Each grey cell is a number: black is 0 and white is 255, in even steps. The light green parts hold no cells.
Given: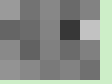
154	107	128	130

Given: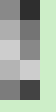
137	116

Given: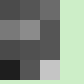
75	139	85

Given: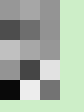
151	110	151

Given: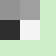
147	244

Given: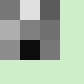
120	128	120

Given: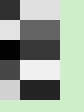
48	100	56

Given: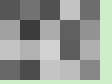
86	60	210	189
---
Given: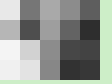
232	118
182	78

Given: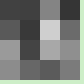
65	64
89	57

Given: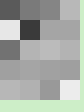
90	122
231	58

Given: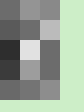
108	148
90	109

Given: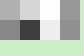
176	214
135	62

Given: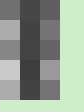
112	71
171	67
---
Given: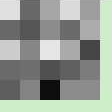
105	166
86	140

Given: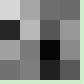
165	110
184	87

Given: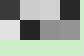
204	210
36	143

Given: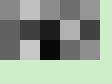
192	140
63	29

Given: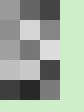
101	68
213	133

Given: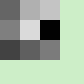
176	196
218	2
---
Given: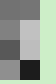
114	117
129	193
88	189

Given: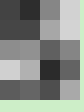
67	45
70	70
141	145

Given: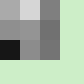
170	214
143	148
22	140

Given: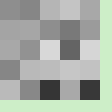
142	134
164	166
168	146

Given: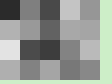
43	127
178	153
227	75

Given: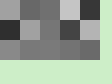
161	104
47	161
137	121

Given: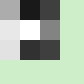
172	25
232	255
226	49
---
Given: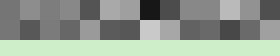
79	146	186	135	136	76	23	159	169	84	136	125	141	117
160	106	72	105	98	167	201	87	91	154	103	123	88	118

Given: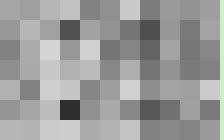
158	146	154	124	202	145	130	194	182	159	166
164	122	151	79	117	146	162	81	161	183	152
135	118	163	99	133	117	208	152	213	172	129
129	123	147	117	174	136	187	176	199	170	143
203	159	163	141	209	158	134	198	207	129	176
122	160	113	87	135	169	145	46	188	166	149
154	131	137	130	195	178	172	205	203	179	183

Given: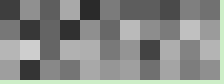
113	127	74	93	93	123	42	169	94	144	62
155	192	123	141	186	104	143	48	100	55	119
180	131	173	67	148	121	175	177	101	206	182
143	125	164	112	159	150	168	117	136	52	158

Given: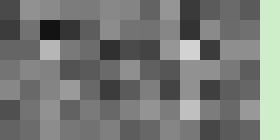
90	106	91	58	149	99	132	136	123	124	138	145	74
112	107	138	51	134	114	115	140	93	52	19	114	60
142	142	59	210	150	68	75	48	108	121	182	101	101
93	121	144	145	86	96	143	106	90	83	130	134	116
102	93	63	145	68	126	91	60	104	154	132	105	135
152	105	124	191	124	147	128	104	122	98	145	115	80
100	90	71	120	133	103	93	127	114	119	140	108	99

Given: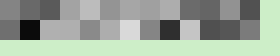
81	146	101	107	173	160	166	148	188	163	90	105	132
123	86	80	197	47	133	217	173	138	175	176	11	111

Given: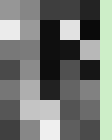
35	64	62	134	150
10	226	14	154	235
184	20	15	123	120
22	80	13	139	74
129	100	33	174	118
107	84	200	196	86
75	94	239	135	64

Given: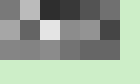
112	83	56	46	187	121
69	147	140	228	100	166
102	102	115	139	131	133

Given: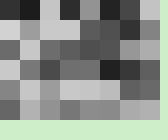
195	71	35	147	45	197	28	50
131	51	80	91	201	201	157	210
173	151	83	79	93	109	199	107
95	56	33	112	111	75	120	201
105	96	188	197	200	156	198	133
177	171	138	140	119	146	178	102

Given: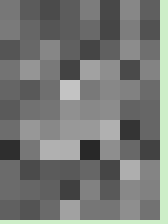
95	135	72	124	92	75	91	119
82	125	70	105	92	85	102	122
111	140	96	69	96	134	104	85
131	74	142	161	67	121	149	115
107	129	135	121	195	111	89	101
102	99	140	136	144	117	113	90
102	52	176	153	152	136	151	109
66	104	142	40	175	176	119	46
132	174	70	102	89	91	75	107
129	136	89	129	64	96	102	107
114	142	117	118	161	106	84	96
